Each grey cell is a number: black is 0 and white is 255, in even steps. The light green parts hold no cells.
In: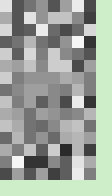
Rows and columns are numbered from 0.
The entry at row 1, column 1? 84
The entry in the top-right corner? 74
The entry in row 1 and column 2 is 226
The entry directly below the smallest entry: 94
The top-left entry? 226
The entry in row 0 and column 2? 115
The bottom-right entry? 126
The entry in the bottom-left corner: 74
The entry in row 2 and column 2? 94
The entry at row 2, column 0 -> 215
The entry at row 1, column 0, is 171
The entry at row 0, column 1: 84
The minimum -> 42
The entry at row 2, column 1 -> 84
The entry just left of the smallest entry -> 205
